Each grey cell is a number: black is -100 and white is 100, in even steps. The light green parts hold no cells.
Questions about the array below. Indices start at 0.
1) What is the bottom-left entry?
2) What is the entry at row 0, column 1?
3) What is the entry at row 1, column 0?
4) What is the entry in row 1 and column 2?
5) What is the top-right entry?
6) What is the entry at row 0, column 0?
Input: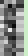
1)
26
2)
26
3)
48
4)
-92
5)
-33
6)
-55

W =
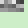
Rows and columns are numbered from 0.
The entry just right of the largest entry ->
-37
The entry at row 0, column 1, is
10
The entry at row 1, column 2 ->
-13
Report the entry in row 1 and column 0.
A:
-24
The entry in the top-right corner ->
-50

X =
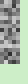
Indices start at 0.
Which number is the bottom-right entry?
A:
-15
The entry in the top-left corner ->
-15
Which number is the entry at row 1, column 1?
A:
41
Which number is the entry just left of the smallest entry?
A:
-4
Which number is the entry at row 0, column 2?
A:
41
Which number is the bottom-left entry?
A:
-4
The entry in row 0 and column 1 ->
54
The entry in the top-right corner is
-4
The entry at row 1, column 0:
30
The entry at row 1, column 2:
30
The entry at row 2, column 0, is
-4
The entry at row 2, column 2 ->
-15
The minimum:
-62

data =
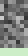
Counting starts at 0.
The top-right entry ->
-9
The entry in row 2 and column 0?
34
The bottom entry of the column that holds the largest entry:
-21
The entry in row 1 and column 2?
-21
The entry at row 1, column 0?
34
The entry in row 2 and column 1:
-34
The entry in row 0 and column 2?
21
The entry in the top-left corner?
-9
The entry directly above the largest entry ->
-34
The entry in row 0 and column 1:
-34

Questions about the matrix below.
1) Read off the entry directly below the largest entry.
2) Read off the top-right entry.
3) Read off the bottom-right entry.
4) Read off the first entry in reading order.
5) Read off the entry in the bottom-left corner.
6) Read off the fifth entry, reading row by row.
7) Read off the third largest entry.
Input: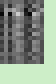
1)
8
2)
-26
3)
-39
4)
-26
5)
-26
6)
-13
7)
33

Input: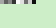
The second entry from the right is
63
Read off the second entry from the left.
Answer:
-25
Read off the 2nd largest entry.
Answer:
75
